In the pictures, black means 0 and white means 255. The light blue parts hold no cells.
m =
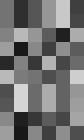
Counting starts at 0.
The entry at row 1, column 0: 115
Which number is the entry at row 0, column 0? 115
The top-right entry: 63
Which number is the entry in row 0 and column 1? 47
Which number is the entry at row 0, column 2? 86
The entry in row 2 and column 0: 130
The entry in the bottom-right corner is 78
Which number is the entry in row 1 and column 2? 86

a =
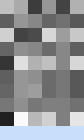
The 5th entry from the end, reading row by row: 250
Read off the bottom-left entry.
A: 32
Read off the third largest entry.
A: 223
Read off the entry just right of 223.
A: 177
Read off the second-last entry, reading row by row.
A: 127
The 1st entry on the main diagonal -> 192
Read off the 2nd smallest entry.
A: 53
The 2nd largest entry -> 229
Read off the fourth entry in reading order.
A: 150
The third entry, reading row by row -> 60
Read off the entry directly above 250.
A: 143
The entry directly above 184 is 119
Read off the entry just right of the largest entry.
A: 184
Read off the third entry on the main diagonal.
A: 75

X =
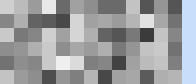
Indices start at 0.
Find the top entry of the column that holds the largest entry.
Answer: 106
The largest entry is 239
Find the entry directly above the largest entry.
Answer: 142
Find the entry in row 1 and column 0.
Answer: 134
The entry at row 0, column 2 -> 155
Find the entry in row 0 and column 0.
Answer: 207
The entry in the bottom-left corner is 195
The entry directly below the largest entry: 149
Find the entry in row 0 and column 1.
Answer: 187
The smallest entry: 59
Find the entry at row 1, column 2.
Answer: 99
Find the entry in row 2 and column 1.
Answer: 121
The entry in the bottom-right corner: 181
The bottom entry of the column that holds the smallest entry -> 91
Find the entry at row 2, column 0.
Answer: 201
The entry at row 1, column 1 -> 175
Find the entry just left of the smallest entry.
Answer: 121
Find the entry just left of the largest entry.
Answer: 201

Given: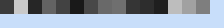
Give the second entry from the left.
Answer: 201
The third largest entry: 161
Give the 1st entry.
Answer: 59
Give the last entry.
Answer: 126

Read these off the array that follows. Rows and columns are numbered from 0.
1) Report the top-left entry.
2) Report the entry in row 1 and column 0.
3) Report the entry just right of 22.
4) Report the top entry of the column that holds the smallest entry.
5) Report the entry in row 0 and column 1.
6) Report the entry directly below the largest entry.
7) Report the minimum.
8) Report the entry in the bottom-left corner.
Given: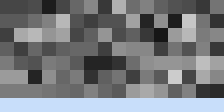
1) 70
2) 90
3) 155
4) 96
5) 70
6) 96
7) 22
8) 123
